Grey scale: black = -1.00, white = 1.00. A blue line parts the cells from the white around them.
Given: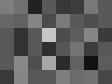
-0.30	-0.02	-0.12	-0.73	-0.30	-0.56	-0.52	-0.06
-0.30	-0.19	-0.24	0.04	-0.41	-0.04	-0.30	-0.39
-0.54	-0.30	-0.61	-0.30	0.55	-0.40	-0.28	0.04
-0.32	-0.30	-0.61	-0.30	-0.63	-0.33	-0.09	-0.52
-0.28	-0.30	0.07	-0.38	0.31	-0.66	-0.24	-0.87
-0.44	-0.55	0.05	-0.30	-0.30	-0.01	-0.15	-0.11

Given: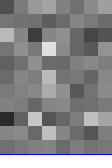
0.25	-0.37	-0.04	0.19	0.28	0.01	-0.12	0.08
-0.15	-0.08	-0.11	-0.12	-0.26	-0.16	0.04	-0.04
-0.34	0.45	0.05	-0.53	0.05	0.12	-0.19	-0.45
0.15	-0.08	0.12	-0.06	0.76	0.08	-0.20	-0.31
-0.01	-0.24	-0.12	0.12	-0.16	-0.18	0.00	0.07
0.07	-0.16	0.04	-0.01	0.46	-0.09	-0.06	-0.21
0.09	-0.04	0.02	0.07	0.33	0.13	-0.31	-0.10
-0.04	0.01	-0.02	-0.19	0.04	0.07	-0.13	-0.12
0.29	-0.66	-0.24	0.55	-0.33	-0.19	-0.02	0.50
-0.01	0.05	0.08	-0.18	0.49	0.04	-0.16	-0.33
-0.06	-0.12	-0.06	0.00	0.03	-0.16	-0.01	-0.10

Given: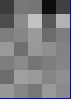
-0.49	-0.54	-0.06	-0.08	-0.90
0.40	-0.40	0.09	0.52	-0.30
-0.01	-0.02	0.05	0.21	-0.15
0.03	0.20	-0.12	0.19	0.12
0.04	-0.02	0.08	-0.08	-0.02
0.12	-0.15	0.25	0.21	0.05
0.08	0.19	0.05	-0.07	0.20

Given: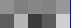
0.19	0.14	0.00	0.06	0.03
0.62	-0.27	0.43	-0.53	-0.28

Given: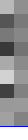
0.12	0.45
-0.05	-0.33
0.06	-0.05
-0.10	-0.55
0.08	0.33
0.20	0.65
0.01	-0.50
0.21	0.20
0.03	0.26

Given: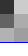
0.60	-0.61
0.35	-0.22
0.24	0.40

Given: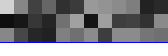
-0.68	0.65	0.05	-0.49	-0.20	-0.62	-0.54	0.20	0.15	0.09	-0.01	-0.73
0.08	-0.88	-0.82	-0.57	-0.71	-0.11	0.26	-0.84	0.25	-0.52	-0.49	-0.61
-0.12	0.06	-0.44	-0.70	-0.74	0.00	-0.12	0.09	-0.52	0.09	0.09	-0.08

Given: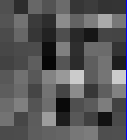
-0.59	-0.37	-0.65	-0.19	-0.35	-0.16	-0.58	-0.53	-0.60
-0.06	-0.34	-0.10	-0.54	-0.65	0.10	-0.22	-0.01	0.33
-0.47	-0.41	-0.19	-0.58	-0.73	-0.39	-0.69	-0.83	-0.46
-0.60	-0.44	-0.41	-0.40	-0.89	0.00	-0.64	-0.15	-0.16
-0.77	-0.48	-0.43	-0.26	-0.95	-0.33	-0.66	-0.26	-0.10
0.59	-0.31	-0.11	-0.31	0.03	0.20	0.59	-0.27	-0.08
0.02	-0.27	-0.16	-0.46	-0.10	-0.46	0.10	-0.57	-0.26
-0.48	-0.15	0.00	-0.34	-0.14	-0.93	-0.38	-0.29	-0.02
-0.42	-0.10	-0.45	-0.28	0.23	-0.77	-0.31	-0.50	-0.87
-0.38	-0.41	-0.40	-0.27	-0.23	-0.21	-0.07	-0.03	-0.39

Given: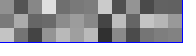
-0.24	0.14	-0.34	0.06	0.75	-0.13	-0.05	-0.02	0.59	-0.37	0.16	-0.42	-0.23
0.20	-0.04	0.34	-0.20	-0.17	0.10	0.22	0.07	-0.46	0.48	-0.21	0.54	0.43
0.02	0.54	-0.09	-0.47	0.16	0.45	0.25	0.46	-0.62	0.08	-0.41	-0.08	-0.01
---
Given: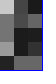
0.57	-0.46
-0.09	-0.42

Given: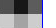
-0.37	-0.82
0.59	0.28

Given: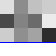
0.75	0.10
-0.43	0.03

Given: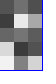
-0.35	-0.12
-0.52	0.83

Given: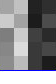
0.29	0.51
0.59	0.28

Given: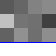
-0.30	-0.20
0.51	-0.09

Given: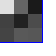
0.76	-0.21
-0.49	-0.74

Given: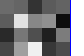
-0.16	-0.21
-0.28	0.77
